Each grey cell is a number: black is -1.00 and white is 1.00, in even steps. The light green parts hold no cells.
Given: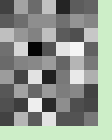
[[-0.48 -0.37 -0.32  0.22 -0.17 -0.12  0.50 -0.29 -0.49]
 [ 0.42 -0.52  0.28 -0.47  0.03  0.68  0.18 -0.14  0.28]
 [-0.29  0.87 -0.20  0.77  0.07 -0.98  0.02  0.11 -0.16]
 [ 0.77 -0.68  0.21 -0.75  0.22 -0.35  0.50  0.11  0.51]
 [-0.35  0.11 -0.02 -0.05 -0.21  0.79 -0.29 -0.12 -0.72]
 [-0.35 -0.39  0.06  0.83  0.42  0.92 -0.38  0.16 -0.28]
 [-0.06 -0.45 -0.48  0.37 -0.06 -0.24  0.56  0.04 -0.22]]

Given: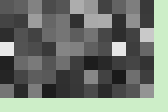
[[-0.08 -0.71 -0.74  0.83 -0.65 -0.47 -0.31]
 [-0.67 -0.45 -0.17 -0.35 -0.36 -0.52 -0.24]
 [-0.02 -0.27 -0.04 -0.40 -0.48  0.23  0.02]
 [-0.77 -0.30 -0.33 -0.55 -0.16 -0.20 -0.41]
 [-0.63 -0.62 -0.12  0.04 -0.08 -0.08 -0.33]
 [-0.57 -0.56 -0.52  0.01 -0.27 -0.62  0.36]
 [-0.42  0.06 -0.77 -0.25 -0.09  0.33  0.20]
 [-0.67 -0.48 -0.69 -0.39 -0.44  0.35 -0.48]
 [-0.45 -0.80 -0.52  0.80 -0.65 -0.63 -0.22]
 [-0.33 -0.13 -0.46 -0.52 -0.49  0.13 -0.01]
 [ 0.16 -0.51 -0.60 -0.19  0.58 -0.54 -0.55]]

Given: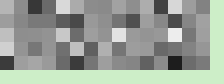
[[-0.54  0.63  0.50  0.23  0.42]
 [ 0.24  0.16  0.11  0.06  0.10]
 [ 0.30 -0.07  0.12 -0.05 -0.57]
 [ 0.21  0.16  0.15 -0.05 -0.17]
 [-0.17 -0.12  0.57 -0.28  0.70]
 [-0.54  0.50 -0.15 -0.43  0.34]
 [-0.08 -0.25  0.24  0.20  0.10]
 [ 0.24  0.38  0.15  0.12  0.08]
 [ 0.08 -0.08  0.78 -0.09  0.27]
 [ 0.04  0.23  0.21 -0.37  0.11]
 [-0.24  0.21  0.16  0.24  0.36]
 [ 0.09 -0.18  0.19  0.07 -0.48]
 [-0.77 -0.10  0.86 -0.41  0.69]
 [-0.15  0.03 -0.07  0.05  0.23]
 [-0.04  0.18  0.25  0.26  0.02]]

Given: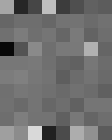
[[ 0.25 -0.14 -0.11 -0.12 -0.03 -0.07 -0.94 -0.12 -0.20  0.30]
 [ 0.10 -0.01 -0.17 -0.07  0.00 -0.07 -0.35 -0.03 -0.14 -0.70]
 [ 0.70 -0.10 -0.09 -0.09 -0.07 -0.05  0.08 -0.13 -0.14 -0.45]
 [-0.74 -0.10 -0.19 -0.12 -0.10 -0.12 -0.13 -0.08 -0.19  0.50]
 [-0.41 -0.25 -0.14 -0.17 -0.26 -0.21 -0.05 -0.20 -0.10 -0.53]
 [ 0.36 -0.06 -0.24 -0.11 -0.15 -0.24 -0.05 -0.04 -0.10 -0.38]
 [ 0.14 -0.21 -0.08 -0.15 -0.10 -0.07  0.39 -0.22 -0.16 -0.24]
 [-0.29 -0.14 -0.08 -0.25 -0.17 -0.15 -0.21 -0.14 -0.11 -0.28]]

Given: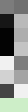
[[-0.47  0.65  0.89 -0.98 -0.98 -0.83 -0.03]
 [ 0.89  0.29 -0.02  0.53  0.36  0.45 -0.12]]

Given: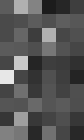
[[ 0.01 -0.58 -0.33 -0.47  0.81 -0.45 -0.29 -0.42 -0.42 -0.28]
 [-0.07  0.25 -0.35 -0.12 -0.45  0.58 -0.30 -0.20 -0.39  0.38]
 [-0.69 -0.56 -0.18 -0.56 -0.61 -0.71 -0.38 -0.52 -0.28  0.03]
 [-0.11 -0.47 -0.33 -0.34 -0.37 -0.51 -0.07  0.39 -0.37 -0.78]
 [-0.45 -0.38 -0.29 -0.48 -0.51 -0.54 -0.35 -0.44 -0.26 -0.70]
 [-0.69 -0.57 -0.39 -0.38 -0.72 -0.62 -0.45 -0.37 -0.32 -0.51]]

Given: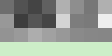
[[ 0.15  0.19 -0.14]
 [ 0.21 -0.52 -0.36]
 [ 0.36 -0.33 -0.47]
 [ 0.26 -0.46 -0.25]
 [ 0.19  0.66  0.38]
 [ 0.08 -0.02  0.11]
 [ 0.06 -0.04 -0.07]
 [ 0.05  0.87  0.38]]

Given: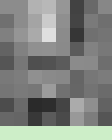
[[-0.19 -0.40 -0.08 -0.05 -0.33 -0.22  0.00 -0.12  0.10]
 [-0.21 -0.17 -0.04 -0.02 -0.07  0.01  0.17  0.10  0.10]
 [-0.56 -0.67 -0.07  0.13 -0.38  0.13  0.33  0.29  0.40]
 [-0.29 -0.65  0.22  0.08 -0.36  0.14  0.75  0.59  0.44]
 [-0.42 -0.47 -0.11  0.07 -0.29  0.08  0.09  0.12  0.18]
 [ 0.20  0.34 -0.20 -0.21  0.09 -0.29 -0.58 -0.47 -0.48]
 [-0.02  0.12 -0.10 -0.07  0.08  0.02 -0.12 -0.04 -0.18]
 [-0.33 -0.23 -0.16 -0.03 -0.14 -0.06 -0.09 -0.13  0.06]]
